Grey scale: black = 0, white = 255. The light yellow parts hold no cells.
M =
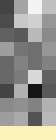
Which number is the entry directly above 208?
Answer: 244
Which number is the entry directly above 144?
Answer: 177
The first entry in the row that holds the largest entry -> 68
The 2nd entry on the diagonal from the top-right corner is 208
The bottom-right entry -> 185
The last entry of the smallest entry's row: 89
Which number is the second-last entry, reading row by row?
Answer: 83
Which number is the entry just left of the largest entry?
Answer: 164
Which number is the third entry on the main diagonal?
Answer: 185
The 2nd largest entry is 216
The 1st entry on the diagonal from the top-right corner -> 192
